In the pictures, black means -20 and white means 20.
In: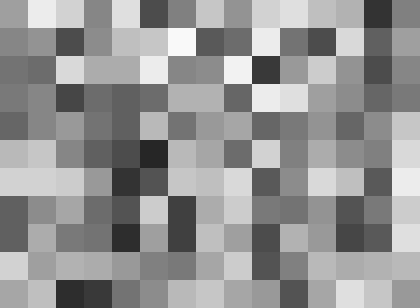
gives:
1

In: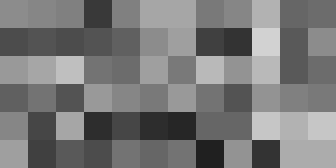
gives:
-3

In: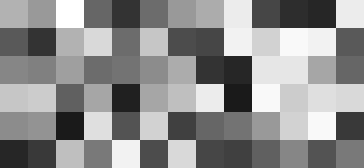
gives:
-4

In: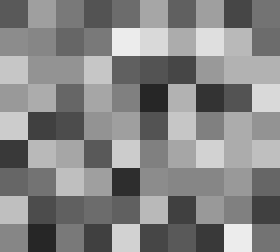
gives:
8

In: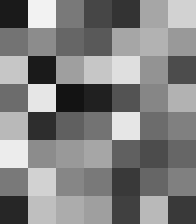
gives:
-8
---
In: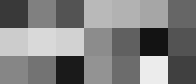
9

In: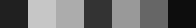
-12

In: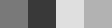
8

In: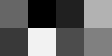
8

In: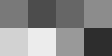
2

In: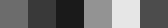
3
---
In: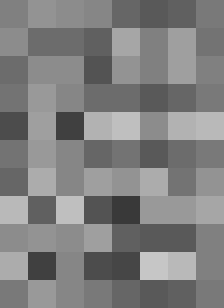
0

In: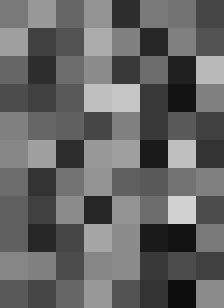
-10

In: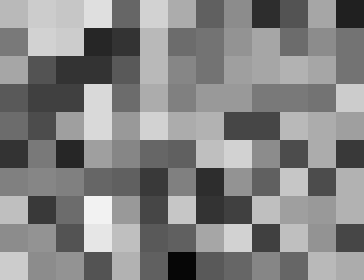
-9

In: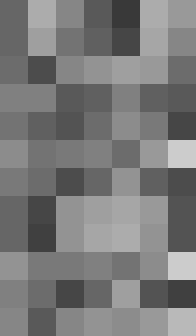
-10

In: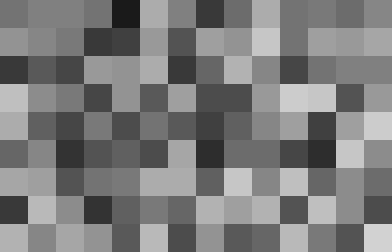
-8
